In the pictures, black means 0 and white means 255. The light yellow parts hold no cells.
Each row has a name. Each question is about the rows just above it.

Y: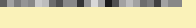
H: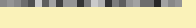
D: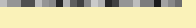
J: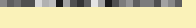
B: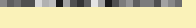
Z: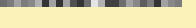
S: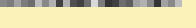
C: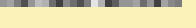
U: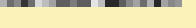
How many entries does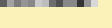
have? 14
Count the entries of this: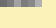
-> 6
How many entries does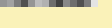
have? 14
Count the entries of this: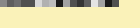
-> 17
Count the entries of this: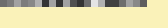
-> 21
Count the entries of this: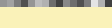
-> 16
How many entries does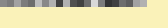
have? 21

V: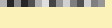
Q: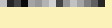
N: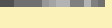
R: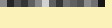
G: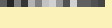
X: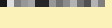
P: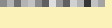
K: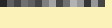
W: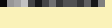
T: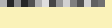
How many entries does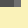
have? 3
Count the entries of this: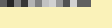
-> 13
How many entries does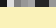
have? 8
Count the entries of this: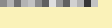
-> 14
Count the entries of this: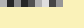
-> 9
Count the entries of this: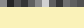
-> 12
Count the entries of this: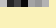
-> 7

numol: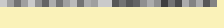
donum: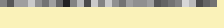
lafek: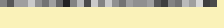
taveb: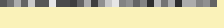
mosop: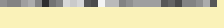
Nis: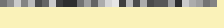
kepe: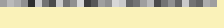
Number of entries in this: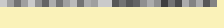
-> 31
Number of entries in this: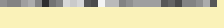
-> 31
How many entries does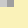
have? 2
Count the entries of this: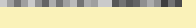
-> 26
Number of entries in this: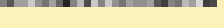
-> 31

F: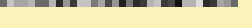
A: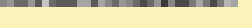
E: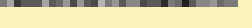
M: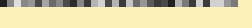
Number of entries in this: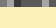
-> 8
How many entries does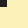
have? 1
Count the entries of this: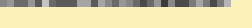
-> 33
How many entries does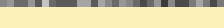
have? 32
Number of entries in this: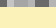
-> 8
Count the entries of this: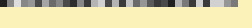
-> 34

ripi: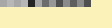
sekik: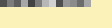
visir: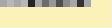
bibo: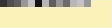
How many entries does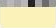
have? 8
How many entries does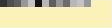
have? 13
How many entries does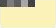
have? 5
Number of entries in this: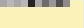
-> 10
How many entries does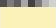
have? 8
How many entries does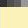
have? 4
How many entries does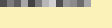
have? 13

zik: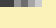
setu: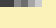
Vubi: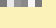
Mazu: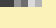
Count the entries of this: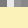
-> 4
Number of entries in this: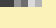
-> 6
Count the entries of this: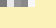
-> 5
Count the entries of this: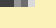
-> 5
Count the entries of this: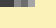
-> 5
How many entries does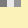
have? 3

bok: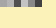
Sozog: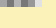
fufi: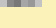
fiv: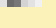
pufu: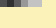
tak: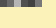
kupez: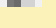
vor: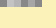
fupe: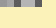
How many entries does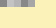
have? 5
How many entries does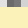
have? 4
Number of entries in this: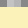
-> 4
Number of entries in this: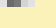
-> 5
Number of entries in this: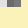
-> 3
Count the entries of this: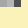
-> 3
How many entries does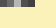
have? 5

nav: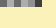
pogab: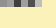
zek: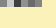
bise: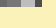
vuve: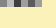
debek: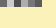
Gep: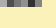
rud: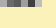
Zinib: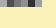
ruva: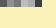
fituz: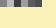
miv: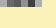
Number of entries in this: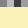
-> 4
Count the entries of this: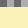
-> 4
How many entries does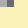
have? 2
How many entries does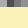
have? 4
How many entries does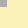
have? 1
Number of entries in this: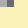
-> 2
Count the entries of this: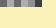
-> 6

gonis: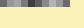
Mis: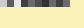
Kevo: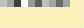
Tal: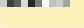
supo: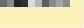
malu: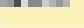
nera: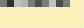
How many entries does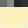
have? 4
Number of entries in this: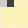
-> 2
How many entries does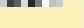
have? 9

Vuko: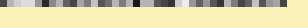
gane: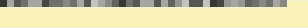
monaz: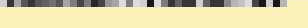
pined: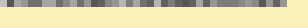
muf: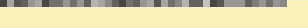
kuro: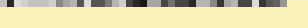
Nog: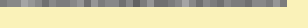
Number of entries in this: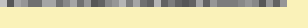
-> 41
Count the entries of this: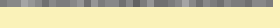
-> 39

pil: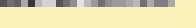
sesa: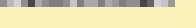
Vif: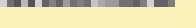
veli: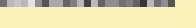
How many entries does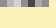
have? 7
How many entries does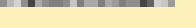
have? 25
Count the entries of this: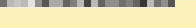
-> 25
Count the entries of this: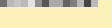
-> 14
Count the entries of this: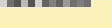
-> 13
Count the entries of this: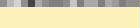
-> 20
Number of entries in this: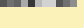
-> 11

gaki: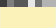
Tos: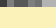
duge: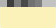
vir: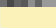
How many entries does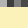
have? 4
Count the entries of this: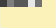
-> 6
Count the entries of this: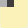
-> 2
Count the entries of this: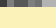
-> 8
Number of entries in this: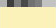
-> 8

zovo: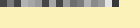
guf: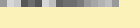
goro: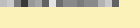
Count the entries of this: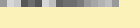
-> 17
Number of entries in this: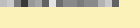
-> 17
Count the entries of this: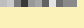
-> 11
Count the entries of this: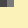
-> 2
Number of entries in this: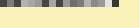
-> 17
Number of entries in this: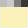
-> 4
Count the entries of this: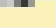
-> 5

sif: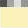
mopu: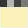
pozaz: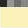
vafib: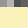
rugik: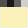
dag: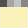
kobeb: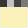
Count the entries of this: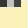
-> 3
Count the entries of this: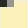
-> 2
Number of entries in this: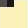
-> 2
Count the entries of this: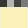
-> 4

